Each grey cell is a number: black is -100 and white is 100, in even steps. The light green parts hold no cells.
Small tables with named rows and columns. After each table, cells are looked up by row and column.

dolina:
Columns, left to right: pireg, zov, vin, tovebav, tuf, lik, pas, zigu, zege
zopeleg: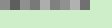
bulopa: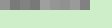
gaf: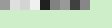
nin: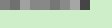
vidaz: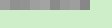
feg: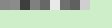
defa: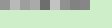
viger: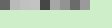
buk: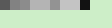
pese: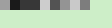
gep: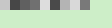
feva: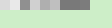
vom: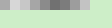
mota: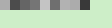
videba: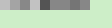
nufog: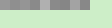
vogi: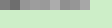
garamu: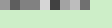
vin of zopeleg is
13
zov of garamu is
-26
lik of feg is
83
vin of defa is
24
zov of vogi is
-14
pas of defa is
14
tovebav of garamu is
1
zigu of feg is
-25
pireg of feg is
6
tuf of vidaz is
28
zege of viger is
21
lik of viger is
31

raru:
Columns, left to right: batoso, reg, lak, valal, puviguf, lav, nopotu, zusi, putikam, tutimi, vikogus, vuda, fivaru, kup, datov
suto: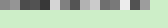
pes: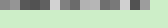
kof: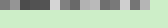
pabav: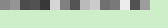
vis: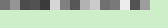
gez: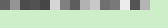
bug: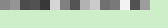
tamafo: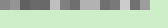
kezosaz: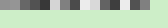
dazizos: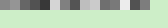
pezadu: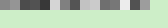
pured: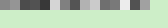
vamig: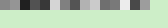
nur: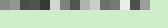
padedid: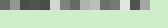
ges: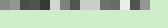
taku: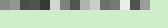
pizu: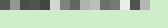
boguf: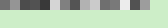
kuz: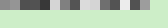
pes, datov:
23
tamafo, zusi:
-13
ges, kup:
-36
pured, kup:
-36
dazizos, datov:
-2
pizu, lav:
67
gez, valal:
-36
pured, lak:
-40
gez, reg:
17
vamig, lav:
67
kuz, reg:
17
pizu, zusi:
-21
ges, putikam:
60
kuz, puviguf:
-56
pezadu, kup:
-36
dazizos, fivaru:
85
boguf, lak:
-40
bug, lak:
-40
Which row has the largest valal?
tamafo

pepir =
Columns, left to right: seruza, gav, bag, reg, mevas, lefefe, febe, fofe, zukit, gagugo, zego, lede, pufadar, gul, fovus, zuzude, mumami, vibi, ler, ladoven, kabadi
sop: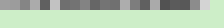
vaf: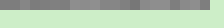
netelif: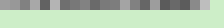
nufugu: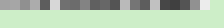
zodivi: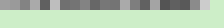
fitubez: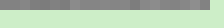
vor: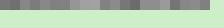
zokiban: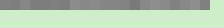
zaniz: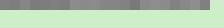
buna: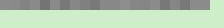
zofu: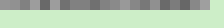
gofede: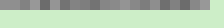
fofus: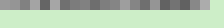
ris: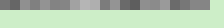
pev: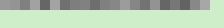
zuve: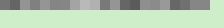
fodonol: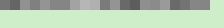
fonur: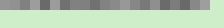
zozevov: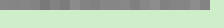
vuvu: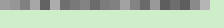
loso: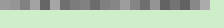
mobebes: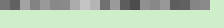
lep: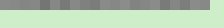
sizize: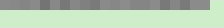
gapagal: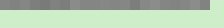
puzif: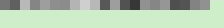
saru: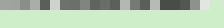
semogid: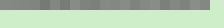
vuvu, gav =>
18
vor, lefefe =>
0
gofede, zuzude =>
11
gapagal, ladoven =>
10
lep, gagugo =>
-3
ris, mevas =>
15
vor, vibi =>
-8
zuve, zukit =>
45
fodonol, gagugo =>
38
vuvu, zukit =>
2
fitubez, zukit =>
4
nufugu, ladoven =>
14
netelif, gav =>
19
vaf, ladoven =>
11
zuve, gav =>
-21
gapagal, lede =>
4
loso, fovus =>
-13
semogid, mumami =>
-1
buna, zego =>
7

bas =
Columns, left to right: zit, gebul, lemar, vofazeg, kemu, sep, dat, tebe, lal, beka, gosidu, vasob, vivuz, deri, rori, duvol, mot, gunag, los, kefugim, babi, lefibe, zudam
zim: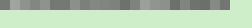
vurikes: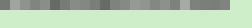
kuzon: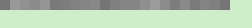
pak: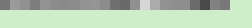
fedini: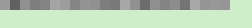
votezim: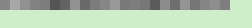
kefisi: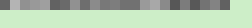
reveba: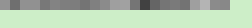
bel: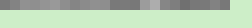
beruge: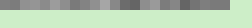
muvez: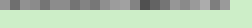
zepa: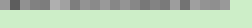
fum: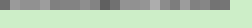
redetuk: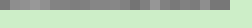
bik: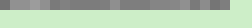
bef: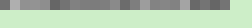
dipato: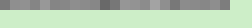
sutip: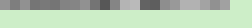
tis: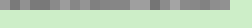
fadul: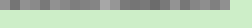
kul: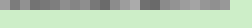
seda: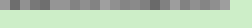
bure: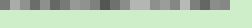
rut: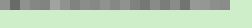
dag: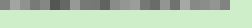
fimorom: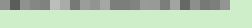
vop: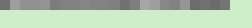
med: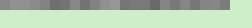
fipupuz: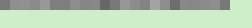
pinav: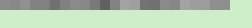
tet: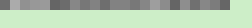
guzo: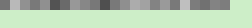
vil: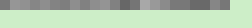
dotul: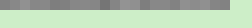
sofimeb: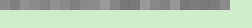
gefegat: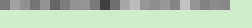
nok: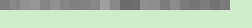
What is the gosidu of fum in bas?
-25
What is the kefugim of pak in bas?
-16
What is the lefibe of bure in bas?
10
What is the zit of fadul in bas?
15
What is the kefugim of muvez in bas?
21
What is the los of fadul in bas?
-7
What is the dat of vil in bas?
-1
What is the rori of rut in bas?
-7
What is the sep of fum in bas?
0
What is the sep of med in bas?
-13
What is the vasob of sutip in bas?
4
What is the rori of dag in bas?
-7
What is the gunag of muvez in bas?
18
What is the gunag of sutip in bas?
20
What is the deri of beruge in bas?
-21
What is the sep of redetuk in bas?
3

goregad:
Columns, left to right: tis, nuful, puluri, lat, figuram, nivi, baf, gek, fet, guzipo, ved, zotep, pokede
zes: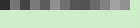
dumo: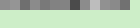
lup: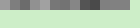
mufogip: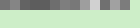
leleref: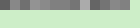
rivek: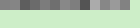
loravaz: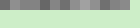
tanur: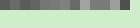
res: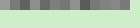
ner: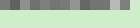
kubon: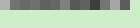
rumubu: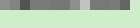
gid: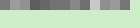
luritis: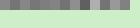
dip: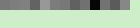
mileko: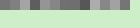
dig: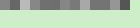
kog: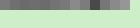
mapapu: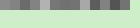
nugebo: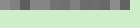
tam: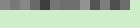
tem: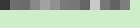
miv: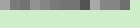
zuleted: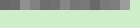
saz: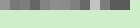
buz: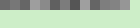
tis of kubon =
40
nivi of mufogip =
-14
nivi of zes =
12
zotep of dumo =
8
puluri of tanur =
-28
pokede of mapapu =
-10
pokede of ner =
-1
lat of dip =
-22
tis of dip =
-6
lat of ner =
-11
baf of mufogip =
-1
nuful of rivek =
4
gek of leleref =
-8
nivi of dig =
-13
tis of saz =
17
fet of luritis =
-25
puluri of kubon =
-18
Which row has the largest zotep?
ner

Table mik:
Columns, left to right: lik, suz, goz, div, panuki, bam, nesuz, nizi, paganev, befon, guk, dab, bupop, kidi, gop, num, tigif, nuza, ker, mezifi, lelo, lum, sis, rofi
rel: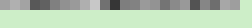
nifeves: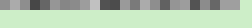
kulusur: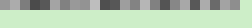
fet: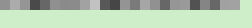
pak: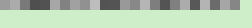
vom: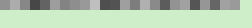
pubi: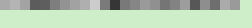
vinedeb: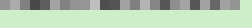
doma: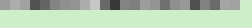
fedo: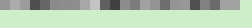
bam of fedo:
8
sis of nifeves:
25
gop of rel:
21
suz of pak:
34
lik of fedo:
17
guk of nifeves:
-36
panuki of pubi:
-26
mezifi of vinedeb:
-32
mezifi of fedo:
-37
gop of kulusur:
43
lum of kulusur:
-17
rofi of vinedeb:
16
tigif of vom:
-28
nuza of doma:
12

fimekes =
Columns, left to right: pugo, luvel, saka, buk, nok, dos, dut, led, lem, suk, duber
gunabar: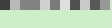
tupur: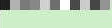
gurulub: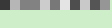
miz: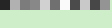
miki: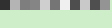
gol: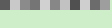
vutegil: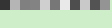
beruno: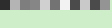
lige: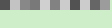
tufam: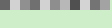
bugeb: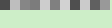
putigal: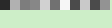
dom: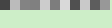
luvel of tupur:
39
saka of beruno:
-1
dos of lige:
2
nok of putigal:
64
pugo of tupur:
-74
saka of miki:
-1
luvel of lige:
53
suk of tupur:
-45
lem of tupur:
59
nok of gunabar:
62
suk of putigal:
-41
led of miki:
-39
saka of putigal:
-2
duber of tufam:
28
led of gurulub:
-39
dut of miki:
88
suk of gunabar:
-31
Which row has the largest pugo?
tufam

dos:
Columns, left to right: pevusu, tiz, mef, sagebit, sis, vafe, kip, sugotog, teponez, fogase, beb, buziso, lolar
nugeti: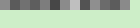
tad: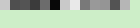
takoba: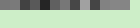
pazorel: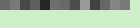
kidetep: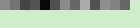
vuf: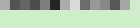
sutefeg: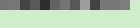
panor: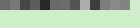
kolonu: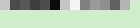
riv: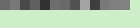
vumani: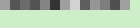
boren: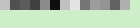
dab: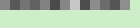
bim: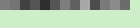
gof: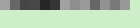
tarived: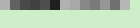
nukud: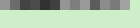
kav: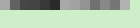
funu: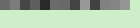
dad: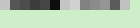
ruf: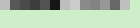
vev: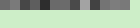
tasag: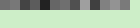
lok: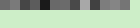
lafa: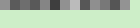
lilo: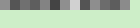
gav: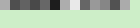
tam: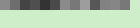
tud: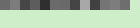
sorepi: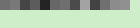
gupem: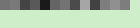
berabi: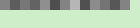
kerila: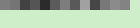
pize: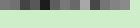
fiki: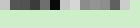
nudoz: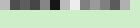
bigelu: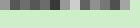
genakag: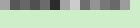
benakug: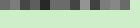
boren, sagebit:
-49
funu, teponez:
20
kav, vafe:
-67
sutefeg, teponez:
23
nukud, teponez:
21
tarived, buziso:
-12
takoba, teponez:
26
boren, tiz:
-37

